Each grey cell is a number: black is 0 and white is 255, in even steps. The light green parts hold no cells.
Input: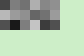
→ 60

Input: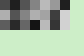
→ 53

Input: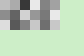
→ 111

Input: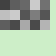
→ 74

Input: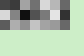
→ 154

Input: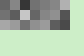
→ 93

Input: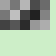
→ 152

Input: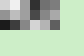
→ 180
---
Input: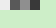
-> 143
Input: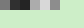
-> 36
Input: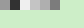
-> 239
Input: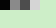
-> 77
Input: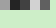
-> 65
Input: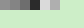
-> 110
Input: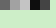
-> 196
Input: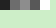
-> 141
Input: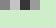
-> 54
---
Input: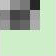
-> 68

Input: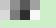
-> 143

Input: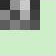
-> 72

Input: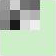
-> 92

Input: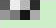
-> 236

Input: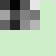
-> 75

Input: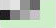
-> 228

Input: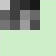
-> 63

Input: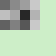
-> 168
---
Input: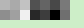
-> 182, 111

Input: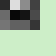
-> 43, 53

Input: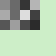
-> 139, 43

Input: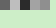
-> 100, 143

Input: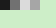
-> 27, 166

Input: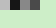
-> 189, 74

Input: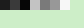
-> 28, 247

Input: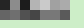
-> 37, 90

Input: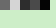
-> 106, 4
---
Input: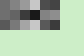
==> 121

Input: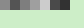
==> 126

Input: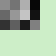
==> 18

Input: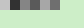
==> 50

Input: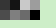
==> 157

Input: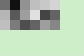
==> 123
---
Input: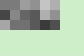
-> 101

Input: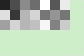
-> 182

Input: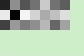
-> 244

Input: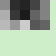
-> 27

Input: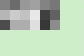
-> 194

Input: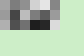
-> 188

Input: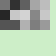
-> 211

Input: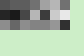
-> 71

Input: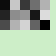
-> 151

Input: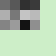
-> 196
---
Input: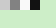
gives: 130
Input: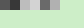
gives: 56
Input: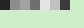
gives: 141
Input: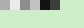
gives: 235
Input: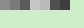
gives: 122
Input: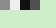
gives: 239
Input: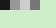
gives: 152
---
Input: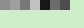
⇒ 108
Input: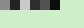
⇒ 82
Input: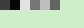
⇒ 190
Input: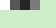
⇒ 37
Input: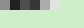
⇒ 172
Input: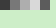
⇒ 217
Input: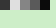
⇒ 90
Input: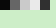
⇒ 234
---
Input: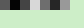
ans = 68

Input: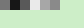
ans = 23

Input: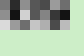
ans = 110

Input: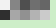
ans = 47

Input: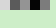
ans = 215

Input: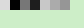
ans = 119
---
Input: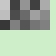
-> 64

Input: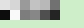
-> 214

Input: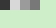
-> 216

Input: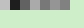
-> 30

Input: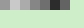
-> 201

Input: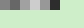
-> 103

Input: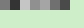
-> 52

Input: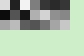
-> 33

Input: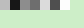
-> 23

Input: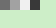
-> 162
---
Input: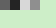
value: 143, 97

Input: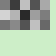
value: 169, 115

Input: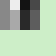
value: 72, 136

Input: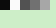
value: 167, 11

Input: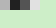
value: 225, 181

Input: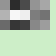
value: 167, 106
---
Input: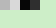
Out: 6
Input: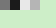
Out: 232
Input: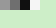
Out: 16
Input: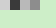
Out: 185
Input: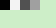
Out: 81
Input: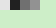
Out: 112
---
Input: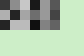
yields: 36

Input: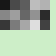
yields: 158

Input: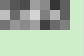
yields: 106

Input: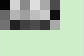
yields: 180

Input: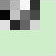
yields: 196

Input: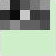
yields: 11

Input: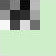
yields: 35

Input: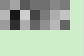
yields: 23
